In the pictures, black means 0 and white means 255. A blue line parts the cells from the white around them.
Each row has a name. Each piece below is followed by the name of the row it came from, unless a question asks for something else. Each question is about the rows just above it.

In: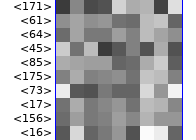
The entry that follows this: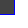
[223]
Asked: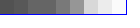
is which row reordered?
<16>

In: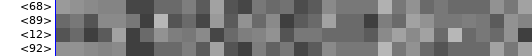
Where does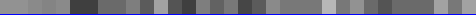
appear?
<92>
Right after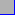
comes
[120]
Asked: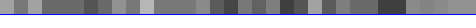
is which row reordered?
<92>
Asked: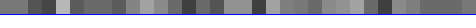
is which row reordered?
<12>
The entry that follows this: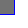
[76]
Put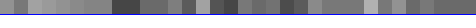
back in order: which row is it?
<68>
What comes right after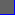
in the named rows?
[120]

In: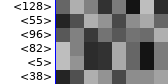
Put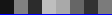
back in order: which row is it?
<82>
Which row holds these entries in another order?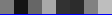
<82>

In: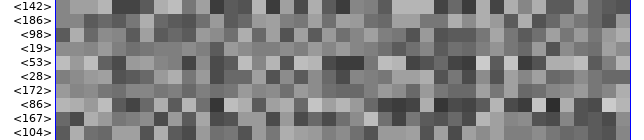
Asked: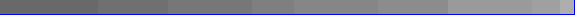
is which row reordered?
<172>
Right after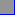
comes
[119]
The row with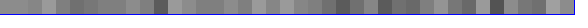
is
<19>
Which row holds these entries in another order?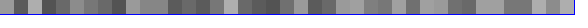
<186>
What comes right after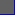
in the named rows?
[75]

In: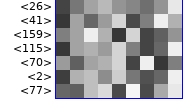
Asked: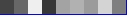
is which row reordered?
<115>
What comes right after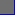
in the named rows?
[148]
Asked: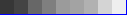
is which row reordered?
<115>
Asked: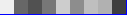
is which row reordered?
<2>
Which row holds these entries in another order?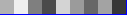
<41>
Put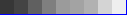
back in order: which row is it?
<70>

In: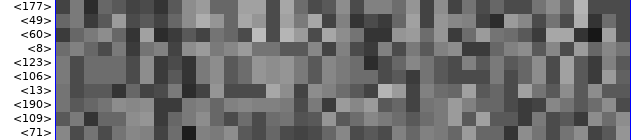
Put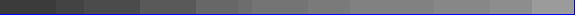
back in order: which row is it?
<8>
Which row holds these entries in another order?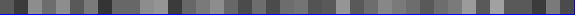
<109>
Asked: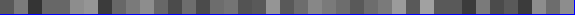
<109>
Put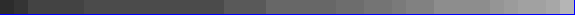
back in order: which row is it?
<177>
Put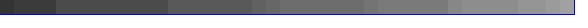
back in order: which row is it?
<106>
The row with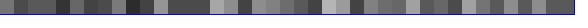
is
<13>
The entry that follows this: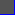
[89]

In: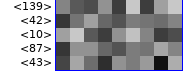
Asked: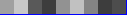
<10>
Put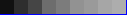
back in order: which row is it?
<43>
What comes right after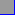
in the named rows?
[17]
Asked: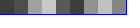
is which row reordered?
<10>

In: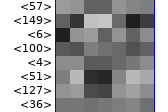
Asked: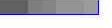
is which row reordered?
<57>
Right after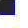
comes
[133]

